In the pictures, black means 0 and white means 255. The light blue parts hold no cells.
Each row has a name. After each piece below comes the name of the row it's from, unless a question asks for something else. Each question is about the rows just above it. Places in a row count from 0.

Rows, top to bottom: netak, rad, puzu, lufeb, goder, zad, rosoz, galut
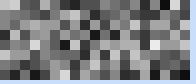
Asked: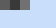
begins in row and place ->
lufeb, 13
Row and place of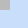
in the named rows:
lufeb, 1
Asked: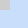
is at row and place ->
netak, 1
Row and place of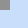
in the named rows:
lufeb, 3

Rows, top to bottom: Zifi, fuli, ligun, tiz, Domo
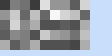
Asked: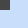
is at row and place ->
Domo, 7
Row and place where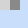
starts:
ligun, 1
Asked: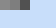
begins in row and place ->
tiz, 1
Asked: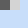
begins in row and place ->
Zifi, 7
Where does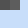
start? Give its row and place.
ligun, 5

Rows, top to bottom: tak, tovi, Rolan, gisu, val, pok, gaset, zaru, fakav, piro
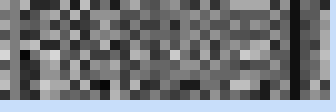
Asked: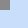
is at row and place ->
zaru, 25
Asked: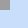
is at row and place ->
pok, 14
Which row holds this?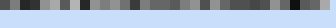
gisu
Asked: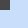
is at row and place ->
gisu, 25

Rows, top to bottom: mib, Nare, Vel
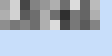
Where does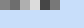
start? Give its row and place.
Vel, 2
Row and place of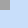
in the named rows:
mib, 0
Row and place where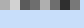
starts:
Nare, 0

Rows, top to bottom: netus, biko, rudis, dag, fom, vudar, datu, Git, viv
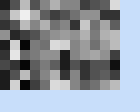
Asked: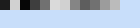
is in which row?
viv
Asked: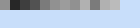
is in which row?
dag
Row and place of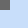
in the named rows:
vudar, 2
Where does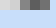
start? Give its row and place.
viv, 5
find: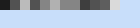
netus
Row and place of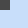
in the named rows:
datu, 0
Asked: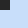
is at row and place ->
dag, 1

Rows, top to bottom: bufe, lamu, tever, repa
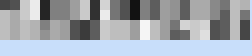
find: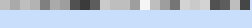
tever
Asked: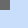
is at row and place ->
repa, 18
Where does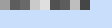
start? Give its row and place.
repa, 16
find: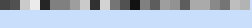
bufe
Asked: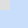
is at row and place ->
repa, 20

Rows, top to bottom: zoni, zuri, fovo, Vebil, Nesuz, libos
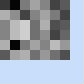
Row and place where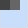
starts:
Vebil, 5
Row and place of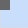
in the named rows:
Vebil, 6
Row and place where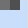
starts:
libos, 5

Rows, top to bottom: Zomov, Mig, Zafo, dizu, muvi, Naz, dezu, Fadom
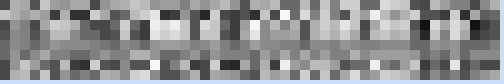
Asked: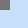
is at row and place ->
muvi, 10
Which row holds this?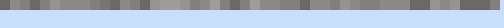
muvi
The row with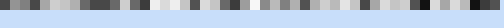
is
Zafo
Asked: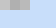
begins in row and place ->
dizu, 38
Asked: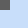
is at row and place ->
Mig, 48

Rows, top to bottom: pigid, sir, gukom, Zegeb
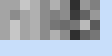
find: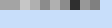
pigid
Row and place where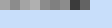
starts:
sir, 0
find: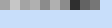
Zegeb
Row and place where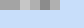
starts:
pigid, 0
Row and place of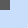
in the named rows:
gukom, 9

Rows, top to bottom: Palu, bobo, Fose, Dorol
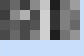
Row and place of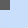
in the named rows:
Fose, 1
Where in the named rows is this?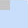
Palu, 4
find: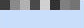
bobo
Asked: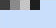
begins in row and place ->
Palu, 2
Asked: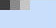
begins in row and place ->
Palu, 2
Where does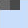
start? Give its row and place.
Dorol, 1

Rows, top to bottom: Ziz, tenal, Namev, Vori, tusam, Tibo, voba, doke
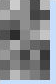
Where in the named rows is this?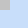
Vori, 4
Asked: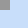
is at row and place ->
Tibo, 0
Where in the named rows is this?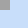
Vori, 3
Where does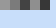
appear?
Tibo
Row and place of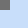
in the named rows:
voba, 3
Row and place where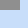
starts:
tenal, 1
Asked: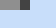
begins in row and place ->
tenal, 1

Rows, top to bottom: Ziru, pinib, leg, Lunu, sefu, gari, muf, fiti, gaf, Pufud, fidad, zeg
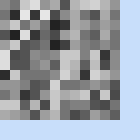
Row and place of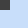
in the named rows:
sefu, 6
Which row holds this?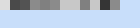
gari
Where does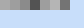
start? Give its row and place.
zeg, 0
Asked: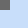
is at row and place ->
Lunu, 4
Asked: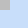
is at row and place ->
muf, 9
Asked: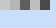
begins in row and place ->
muf, 6
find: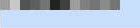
sefu

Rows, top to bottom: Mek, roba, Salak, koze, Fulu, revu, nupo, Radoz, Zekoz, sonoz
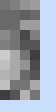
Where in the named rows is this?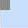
koze, 0
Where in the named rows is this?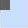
roba, 2
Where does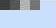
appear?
sonoz

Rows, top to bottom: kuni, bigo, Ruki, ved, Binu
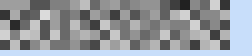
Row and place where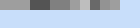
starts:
kuni, 0
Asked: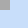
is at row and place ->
bigo, 1
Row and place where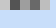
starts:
Ruki, 3

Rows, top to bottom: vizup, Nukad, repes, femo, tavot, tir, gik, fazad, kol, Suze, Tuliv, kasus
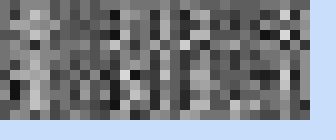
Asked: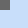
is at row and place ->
gik, 22
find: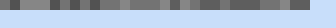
vizup
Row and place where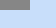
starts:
vizup, 2
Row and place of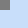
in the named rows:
Nukad, 14

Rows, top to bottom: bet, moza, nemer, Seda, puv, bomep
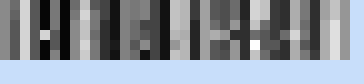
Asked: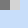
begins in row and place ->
moza, 7
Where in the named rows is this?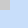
bomep, 8
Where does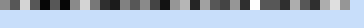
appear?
puv
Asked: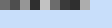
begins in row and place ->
nemer, 21
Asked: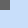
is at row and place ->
moza, 1
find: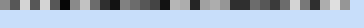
Seda

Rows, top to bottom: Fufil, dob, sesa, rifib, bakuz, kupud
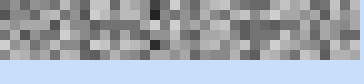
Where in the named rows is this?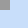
bakuz, 18
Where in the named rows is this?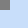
sesa, 16
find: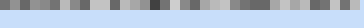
Fufil
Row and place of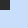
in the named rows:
bakuz, 15
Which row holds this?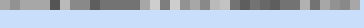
sesa

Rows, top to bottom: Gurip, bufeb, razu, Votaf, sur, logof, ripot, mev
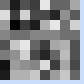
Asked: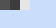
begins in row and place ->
Gurip, 2
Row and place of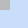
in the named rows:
logof, 6
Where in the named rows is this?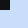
ripot, 0
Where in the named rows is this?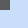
bufeb, 7
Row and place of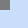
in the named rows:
logof, 0

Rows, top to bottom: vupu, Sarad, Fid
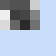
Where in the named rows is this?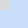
Fid, 0
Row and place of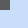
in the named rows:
vupu, 0
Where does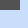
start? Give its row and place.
vupu, 1
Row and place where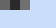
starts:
Fid, 1
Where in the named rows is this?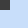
Sarad, 1
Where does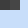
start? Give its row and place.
Sarad, 1
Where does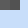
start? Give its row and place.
vupu, 0

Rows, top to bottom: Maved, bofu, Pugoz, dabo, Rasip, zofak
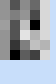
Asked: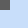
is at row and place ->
zofak, 2
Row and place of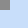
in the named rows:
Maved, 2

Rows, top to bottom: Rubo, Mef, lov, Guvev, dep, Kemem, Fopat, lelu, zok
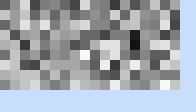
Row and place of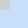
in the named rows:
Mef, 11
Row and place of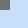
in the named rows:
Kemem, 0

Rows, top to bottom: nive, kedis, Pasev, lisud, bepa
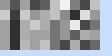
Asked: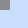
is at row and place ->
kedis, 6
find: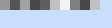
nive
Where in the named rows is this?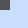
nive, 1
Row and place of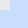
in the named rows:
Pasev, 7
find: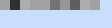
lisud
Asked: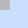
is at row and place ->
bepa, 2

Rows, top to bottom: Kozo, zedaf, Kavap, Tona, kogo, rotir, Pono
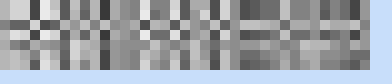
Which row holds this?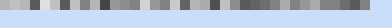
Pono
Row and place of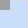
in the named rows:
rotir, 28
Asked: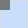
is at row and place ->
Tona, 27
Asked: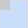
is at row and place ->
Pono, 17

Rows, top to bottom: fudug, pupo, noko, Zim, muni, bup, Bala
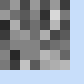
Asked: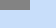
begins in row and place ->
muni, 1
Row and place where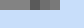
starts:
muni, 1
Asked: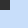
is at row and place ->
pupo, 4
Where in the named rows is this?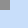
Zim, 1

